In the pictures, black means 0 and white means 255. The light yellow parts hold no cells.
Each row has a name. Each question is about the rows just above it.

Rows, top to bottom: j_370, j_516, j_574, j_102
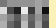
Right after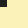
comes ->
[235]
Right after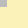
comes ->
[92]
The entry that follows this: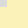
[76]
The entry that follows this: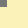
[147]
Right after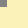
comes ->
[92]
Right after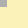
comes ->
[104]

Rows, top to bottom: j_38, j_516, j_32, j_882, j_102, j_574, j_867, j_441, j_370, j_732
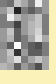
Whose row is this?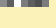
j_867
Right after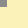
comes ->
[94]
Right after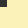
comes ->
[154]
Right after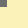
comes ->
[196]
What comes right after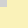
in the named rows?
[124]
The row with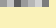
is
j_102

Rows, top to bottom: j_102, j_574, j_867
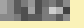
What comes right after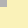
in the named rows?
[64]
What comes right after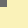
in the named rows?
[123]
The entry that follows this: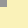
[79]

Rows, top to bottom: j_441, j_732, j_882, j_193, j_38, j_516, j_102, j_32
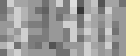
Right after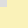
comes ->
[97]
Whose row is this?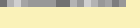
j_32
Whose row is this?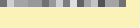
j_441
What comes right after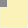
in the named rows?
[179]
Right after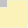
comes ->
[83]

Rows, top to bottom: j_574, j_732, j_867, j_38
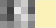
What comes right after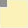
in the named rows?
[132]
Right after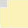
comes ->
[161]

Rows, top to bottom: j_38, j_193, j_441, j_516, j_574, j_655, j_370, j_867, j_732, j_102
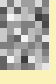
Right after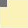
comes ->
[127]
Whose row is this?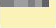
j_370
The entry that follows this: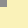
[158]
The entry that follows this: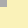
[127]

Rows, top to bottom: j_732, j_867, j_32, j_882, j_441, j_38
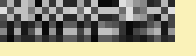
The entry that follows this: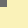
[222]
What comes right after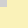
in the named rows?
[120]

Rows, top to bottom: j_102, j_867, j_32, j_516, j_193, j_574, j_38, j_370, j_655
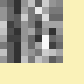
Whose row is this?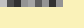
j_193
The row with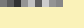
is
j_102
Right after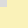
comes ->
[105]
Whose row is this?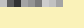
j_370
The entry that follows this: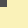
[50]

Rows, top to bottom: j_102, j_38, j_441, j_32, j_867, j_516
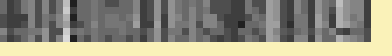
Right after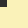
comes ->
[118]
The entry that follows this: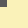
[78]

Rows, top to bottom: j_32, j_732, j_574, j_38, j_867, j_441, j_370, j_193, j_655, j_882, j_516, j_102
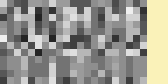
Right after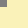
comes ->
[87]
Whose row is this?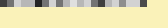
j_574
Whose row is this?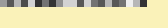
j_732
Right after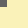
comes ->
[63]
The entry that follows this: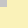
[87]
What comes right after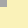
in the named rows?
[142]

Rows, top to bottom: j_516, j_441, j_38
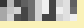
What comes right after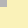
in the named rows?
[69]
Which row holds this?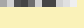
j_38
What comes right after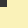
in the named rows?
[182]
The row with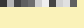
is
j_516
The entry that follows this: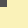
[69]
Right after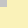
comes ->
[210]

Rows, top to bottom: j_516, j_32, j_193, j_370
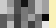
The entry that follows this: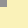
[80]
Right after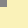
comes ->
[64]
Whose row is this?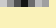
j_516
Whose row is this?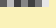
j_370
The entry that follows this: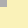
[80]

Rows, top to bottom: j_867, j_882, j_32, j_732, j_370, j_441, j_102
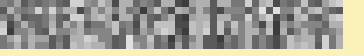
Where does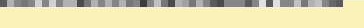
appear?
j_882
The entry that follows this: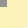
[133]

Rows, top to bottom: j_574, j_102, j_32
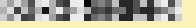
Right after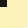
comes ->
[177]
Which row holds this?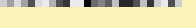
j_574
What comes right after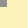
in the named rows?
[220]

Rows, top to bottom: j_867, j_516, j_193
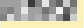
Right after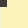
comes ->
[130]
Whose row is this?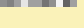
j_516
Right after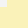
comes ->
[100]
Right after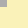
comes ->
[144]

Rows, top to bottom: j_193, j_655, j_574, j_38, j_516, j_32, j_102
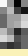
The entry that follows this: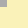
[216]
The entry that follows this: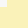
[148]
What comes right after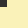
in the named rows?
[64]

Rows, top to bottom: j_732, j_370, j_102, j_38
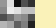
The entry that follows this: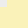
[224]
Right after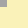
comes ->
[95]
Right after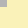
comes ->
[165]
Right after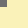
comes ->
[150]
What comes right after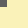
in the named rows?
[126]
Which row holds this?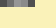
j_102
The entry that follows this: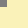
[33]

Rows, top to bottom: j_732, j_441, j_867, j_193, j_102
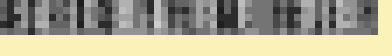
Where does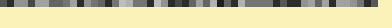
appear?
j_441
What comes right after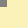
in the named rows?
[177]
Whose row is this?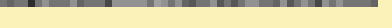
j_102
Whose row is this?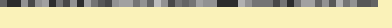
j_867
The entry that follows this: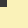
[189]

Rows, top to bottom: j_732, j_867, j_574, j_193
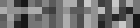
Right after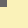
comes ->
[146]
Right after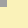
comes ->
[91]
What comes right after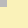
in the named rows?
[78]
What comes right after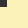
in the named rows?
[23]
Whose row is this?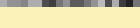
j_867

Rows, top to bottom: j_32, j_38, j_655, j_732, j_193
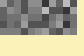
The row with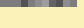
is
j_193
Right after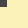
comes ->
[113]

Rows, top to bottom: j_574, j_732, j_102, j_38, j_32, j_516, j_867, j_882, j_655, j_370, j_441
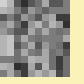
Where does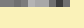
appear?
j_655
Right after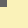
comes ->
[124]
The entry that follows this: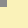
[168]
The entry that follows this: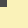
[112]

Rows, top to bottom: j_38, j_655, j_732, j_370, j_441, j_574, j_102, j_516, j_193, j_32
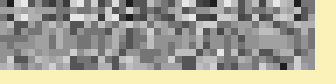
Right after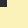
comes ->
[85]
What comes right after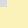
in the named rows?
[117]
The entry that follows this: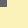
[161]
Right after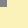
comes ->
[85]

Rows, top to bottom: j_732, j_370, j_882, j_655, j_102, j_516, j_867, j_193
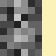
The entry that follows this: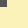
[99]
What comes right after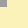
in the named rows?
[129]
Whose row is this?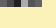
j_193

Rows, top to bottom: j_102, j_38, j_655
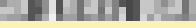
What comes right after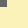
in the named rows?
[143]
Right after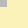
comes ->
[173]

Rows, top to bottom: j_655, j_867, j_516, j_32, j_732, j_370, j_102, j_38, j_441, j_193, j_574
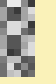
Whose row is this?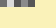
j_193
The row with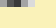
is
j_867
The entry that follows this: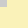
[86]
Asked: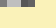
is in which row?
j_441
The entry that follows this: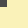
[191]
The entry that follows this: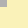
[191]
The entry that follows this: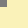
[191]

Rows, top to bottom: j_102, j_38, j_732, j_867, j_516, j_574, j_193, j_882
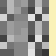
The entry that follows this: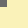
[184]
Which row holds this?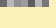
j_102
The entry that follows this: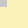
[118]
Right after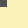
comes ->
[54]

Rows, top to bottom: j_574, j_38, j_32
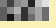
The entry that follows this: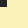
[194]
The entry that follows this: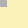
[50]
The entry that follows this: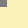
[65]
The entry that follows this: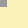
[36]

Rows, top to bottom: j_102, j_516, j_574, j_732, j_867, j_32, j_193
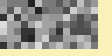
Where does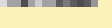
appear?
j_732
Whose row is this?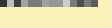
j_574
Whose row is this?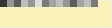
j_193
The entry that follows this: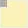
[78]
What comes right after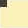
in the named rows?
[162]
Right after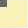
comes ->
[122]
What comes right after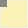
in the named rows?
[92]

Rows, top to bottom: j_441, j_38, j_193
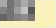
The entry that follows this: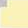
[87]
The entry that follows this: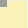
[195]
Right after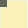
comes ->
[116]
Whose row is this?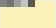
j_38
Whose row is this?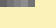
j_193

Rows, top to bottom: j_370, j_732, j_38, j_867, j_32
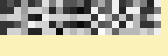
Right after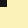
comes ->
[240]
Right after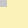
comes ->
[68]
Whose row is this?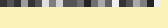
j_370
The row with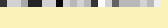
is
j_32
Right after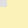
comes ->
[126]
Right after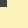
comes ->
[184]

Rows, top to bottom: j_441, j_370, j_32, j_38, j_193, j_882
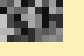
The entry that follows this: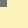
[88]
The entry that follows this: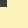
[74]
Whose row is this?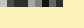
j_38

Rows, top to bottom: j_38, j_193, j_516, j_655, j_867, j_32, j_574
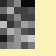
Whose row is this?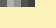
j_867
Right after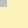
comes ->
[52]
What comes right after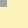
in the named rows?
[135]
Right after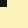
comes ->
[96]

